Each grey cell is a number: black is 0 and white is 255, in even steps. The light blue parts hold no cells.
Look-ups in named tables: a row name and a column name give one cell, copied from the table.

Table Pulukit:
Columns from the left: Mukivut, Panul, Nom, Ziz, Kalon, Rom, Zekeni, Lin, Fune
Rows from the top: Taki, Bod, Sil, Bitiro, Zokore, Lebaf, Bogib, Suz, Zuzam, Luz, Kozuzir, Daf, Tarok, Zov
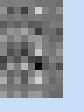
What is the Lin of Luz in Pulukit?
111
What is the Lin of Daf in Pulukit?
106
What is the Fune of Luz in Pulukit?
79
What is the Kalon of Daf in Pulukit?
157
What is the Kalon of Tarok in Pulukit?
121
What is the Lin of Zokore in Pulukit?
109
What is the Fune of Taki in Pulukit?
108
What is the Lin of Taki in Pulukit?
115
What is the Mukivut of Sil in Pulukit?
126
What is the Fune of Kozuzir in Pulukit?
126
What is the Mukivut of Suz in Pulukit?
136
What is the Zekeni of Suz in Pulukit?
130
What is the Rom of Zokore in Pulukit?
59
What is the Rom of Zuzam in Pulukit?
59
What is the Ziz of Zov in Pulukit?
121
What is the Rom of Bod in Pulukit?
207
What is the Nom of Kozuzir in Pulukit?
119
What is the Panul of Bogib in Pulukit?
97
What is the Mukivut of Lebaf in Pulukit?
155
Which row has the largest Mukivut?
Daf

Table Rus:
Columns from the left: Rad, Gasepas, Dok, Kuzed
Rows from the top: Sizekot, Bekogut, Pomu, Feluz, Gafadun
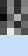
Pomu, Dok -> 178
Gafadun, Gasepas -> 233
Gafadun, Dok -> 136
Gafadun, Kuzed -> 77
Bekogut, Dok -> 50
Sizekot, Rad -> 50
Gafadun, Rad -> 87
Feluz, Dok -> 43
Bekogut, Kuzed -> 137
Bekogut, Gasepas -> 142
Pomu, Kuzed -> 76
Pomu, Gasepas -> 99
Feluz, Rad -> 81

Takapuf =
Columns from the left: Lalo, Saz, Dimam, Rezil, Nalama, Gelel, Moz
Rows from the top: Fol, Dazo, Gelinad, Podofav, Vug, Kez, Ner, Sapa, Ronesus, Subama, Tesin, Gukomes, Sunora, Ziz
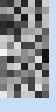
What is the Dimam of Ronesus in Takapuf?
112
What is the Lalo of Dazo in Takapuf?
155
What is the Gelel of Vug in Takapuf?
178
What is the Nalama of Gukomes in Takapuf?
70
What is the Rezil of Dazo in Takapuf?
178
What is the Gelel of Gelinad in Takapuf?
26
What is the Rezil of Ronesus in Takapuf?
140
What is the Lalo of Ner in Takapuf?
196
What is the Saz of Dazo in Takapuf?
172

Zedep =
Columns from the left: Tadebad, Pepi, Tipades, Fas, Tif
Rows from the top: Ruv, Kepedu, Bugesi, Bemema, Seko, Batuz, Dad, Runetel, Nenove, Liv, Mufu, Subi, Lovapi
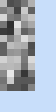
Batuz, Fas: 220
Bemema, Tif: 168
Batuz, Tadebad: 193
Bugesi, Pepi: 125
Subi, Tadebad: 116
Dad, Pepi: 189
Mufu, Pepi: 230
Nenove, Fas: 122
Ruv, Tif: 176
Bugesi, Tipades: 115
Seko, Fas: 98
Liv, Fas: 112
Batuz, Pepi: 126
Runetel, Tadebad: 98
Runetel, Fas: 125
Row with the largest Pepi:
Mufu

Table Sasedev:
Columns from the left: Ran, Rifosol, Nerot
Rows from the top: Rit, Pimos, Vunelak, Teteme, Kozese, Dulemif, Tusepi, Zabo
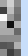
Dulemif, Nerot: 142
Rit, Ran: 166
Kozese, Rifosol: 170
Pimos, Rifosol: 189
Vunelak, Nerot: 108
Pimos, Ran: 64
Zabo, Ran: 141
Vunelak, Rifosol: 152
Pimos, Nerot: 117
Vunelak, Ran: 251
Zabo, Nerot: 96
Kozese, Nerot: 105
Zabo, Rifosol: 63
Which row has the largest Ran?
Vunelak

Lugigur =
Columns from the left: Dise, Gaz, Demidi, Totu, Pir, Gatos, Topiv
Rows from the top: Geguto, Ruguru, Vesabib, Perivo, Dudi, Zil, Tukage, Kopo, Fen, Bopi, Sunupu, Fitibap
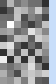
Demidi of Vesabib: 196
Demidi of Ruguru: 192
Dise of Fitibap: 153
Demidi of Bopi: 138
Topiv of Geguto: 47
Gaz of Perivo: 254
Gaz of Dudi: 168
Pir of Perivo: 64
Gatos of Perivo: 108
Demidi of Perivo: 155
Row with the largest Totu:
Kopo

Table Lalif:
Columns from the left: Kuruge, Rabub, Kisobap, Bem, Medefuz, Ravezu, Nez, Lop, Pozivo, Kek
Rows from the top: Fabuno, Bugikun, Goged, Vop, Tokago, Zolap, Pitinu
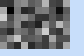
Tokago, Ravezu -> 128
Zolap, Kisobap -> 196
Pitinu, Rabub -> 79
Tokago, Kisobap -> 119
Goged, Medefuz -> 107
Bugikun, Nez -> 125
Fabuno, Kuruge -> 56
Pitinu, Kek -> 167
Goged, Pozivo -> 61
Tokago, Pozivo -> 52
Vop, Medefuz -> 60
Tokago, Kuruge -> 71
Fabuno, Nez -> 180
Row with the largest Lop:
Zolap

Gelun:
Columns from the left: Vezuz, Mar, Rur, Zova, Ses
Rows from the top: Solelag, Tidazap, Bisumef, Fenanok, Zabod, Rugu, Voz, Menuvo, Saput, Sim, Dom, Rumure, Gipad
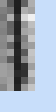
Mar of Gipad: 165
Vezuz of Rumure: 150
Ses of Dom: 190
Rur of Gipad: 37
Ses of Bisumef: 240
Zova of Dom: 48
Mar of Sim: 149
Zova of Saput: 138
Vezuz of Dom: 160
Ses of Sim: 158
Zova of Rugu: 128
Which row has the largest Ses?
Bisumef

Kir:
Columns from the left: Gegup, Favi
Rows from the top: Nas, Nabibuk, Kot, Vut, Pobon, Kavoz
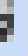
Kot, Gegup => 60
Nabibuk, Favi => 182
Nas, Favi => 142
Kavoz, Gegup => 74
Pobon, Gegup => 41
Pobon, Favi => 113
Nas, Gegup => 201
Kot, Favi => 64
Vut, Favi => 67
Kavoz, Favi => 203
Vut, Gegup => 174
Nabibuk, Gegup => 204

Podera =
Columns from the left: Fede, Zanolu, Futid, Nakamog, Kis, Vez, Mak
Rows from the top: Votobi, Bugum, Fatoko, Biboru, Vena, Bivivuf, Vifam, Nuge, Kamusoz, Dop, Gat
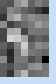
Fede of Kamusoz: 140
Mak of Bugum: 34
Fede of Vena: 69
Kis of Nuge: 120
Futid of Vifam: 129
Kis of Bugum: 83
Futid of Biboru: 91
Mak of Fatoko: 123
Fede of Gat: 95
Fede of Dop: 97
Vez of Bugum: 60
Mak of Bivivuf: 87
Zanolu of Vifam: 70
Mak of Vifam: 128
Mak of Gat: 121
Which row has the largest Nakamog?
Vifam

